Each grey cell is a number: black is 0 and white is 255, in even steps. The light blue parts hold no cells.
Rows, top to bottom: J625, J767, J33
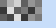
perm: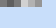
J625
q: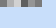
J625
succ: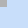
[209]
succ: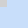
[95]
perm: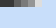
J767

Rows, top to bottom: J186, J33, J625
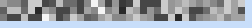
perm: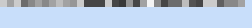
J186
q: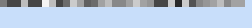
J625
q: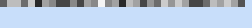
J33
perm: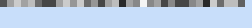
J33
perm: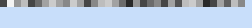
J33
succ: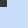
[70]
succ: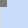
[70]

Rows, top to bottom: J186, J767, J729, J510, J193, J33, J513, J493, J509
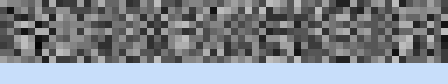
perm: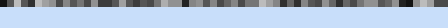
J33
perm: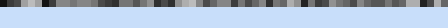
J510
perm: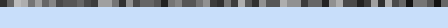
J493

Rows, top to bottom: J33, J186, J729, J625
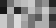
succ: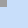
[116]
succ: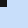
[175]
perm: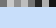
J186
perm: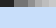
J33

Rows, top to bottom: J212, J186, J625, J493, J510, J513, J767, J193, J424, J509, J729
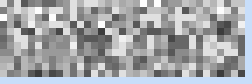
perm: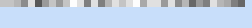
J186
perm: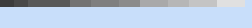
J729
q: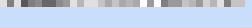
J212
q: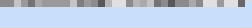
J193
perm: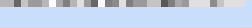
J625
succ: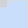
[182]

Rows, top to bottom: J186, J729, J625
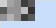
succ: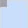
[147]
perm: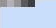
J625
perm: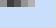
J625
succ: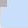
[147]

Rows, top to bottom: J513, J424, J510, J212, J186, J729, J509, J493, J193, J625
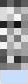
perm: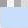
J509
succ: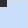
[103]
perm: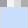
J509
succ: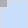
[219]
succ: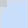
[118]

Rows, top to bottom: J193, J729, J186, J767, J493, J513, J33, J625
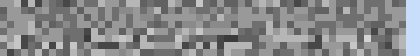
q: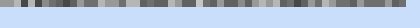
J193
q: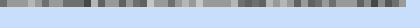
J493
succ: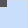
[111]
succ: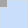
[97]
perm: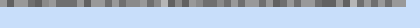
J729

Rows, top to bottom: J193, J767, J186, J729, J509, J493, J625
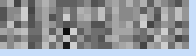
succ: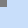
[177]
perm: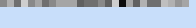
J509

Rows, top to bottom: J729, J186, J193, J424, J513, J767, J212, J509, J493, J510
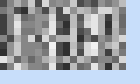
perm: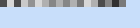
J767
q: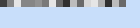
J424
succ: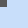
[201]
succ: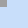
[105]

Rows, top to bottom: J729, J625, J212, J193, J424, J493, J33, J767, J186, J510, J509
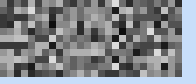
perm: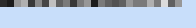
J510
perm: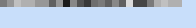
J186
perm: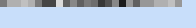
J186
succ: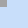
[82]
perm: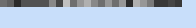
J212
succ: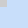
[96]
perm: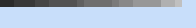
J212

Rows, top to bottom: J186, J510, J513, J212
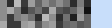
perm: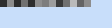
J186
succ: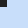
[157]
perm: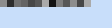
J510
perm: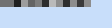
J513

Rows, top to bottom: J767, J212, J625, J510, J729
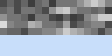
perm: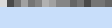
J510
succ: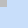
[203]
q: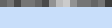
J212
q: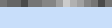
J729
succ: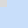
[133]
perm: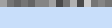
J729
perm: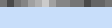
J729

